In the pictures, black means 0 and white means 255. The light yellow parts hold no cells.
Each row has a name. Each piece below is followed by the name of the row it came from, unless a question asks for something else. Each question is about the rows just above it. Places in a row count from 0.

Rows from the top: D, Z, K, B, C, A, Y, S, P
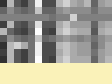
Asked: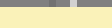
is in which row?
K
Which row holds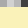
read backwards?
P
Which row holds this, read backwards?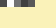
P
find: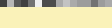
S
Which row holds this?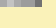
S
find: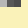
B

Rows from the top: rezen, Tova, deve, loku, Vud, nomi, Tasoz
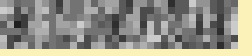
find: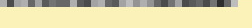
Tasoz
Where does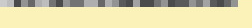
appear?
Tova
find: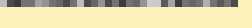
nomi
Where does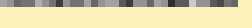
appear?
rezen
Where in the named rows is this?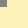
deve, 11

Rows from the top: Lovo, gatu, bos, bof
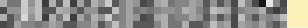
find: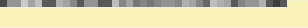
gatu
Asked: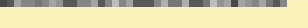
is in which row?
bof
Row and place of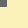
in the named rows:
gatu, 29
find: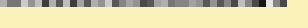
Lovo

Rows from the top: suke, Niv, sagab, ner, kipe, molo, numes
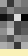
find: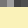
ner
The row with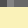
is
Niv

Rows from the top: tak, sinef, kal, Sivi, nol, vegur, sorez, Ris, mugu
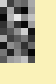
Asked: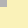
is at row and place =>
kal, 1
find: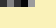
Sivi

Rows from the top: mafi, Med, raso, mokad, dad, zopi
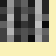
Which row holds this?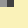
mafi
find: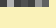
dad
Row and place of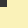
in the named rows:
mokad, 3
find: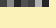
Med
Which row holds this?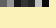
mokad
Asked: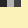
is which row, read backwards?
Med

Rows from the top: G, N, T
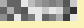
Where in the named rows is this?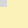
N, 8
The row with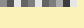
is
T
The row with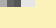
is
N
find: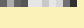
N
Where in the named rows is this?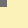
N, 9

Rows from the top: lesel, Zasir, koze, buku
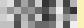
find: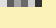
lesel
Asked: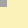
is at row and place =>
lesel, 3

